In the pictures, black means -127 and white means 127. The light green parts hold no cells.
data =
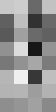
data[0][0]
72
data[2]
[-38, 32, -21, -30]
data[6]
[51, 53, 29, 50]
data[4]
[-7, 18, 39, -4]
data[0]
[72, 77, -22, 66]
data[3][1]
92

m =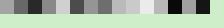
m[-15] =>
36
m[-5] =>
107
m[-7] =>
58
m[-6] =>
74
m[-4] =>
56

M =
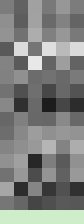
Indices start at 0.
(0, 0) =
-3
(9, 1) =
8
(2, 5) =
-6
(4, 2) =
104
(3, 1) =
91
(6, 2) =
-16
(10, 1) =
15
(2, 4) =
23
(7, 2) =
-22
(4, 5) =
-28
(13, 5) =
-78
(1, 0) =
15
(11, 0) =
17
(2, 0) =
19
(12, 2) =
-51
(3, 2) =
-10
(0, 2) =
33
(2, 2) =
45
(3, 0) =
-38
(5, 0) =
1
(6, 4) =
-23
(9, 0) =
-18
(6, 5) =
-44
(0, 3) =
-6
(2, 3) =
0
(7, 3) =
-99

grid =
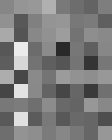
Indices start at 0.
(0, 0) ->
6
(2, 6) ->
14
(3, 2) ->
-19
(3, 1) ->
107
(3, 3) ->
11
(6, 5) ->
-25
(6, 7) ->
-15
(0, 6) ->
-28
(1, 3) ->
20
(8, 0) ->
-38
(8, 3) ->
-6
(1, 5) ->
-7
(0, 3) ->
48
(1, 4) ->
22
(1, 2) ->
0
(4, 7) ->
-8
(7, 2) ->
-16
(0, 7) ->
-1
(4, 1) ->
87
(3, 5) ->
-8
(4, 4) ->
-42
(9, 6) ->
-25
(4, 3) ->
-32
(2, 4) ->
29

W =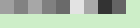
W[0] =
31
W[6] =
40
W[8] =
-27

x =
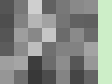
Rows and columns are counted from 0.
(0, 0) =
-42
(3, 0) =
-35
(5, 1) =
-16
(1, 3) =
34
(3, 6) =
35
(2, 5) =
10
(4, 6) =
23
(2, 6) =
-20
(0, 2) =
79
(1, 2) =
53
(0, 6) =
14
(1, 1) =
2
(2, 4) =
-20
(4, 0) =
31

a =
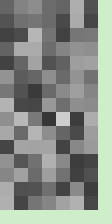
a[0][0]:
-26
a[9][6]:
29
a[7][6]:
11
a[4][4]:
-30
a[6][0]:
-8
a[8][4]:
78
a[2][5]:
-9
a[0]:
[-26, 2, 12, -19, -27, 46, -46]
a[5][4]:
-21
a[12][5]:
-63
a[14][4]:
34
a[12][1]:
33
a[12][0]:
6
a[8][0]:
15
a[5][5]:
19
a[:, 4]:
[-27, -54, -62, 4, -30, -21, 10, -17, 78, -26, -60, 9, -13, -60, 34]
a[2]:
[-61, -52, 54, -11, -62, -9, -7]
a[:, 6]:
[-46, -57, -7, 15, 33, -13, 5, 11, 45, 29, 26, -59, -47, -66, -57]
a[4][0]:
-61
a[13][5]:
10
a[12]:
[6, 33, -20, 30, -13, -63, -47]
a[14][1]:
-58
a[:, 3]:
[-19, -20, -11, -18, -45, 14, -21, 24, -73, 13, 36, 48, 30, -16, 5]

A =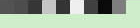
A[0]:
-44
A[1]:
-50
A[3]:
69

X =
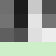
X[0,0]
-16
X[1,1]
-95
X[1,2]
100

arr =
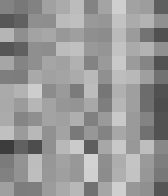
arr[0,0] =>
3
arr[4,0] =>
38
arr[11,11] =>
-1
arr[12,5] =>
23
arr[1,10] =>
51
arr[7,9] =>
31
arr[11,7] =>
14
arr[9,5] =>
-6
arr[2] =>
[53, 15, 35, 39, 24, 31, 15, 12, 58, 27, -12, -47]
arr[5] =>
[-1, -2, 41, 33, 36, 43, 57, 16, 61, 56, 31, -13]
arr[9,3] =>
17
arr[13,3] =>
28
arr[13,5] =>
56
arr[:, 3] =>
[33, 14, 39, 13, 37, 33, 12, 35, 35, 17, 16, 23, 24, 28]
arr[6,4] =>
26
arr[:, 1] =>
[-7, -30, 15, -31, 4, -2, 51, 27, 5, 27, -30, 19, 18, -2]
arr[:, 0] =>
[3, -40, 53, -41, 38, -1, 42, 41, 43, 64, -67, -4, 1, 32]
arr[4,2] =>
15
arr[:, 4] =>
[43, 59, 24, 60, 33, 36, 26, 22, 32, 35, 56, 34, 31, 42]
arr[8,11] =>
-45
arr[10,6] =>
-33
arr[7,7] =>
-1
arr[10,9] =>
24
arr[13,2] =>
-1
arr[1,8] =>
66
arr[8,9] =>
26
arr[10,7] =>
39
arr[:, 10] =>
[29, 51, -12, 51, 5, 31, -19, -18, 3, -14, 62, 26, 23, 16]
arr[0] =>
[3, -7, 2, 33, 43, 60, 3, 36, 79, 34, 29, -32]

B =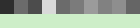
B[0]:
-81
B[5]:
-4
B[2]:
-51
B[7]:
1
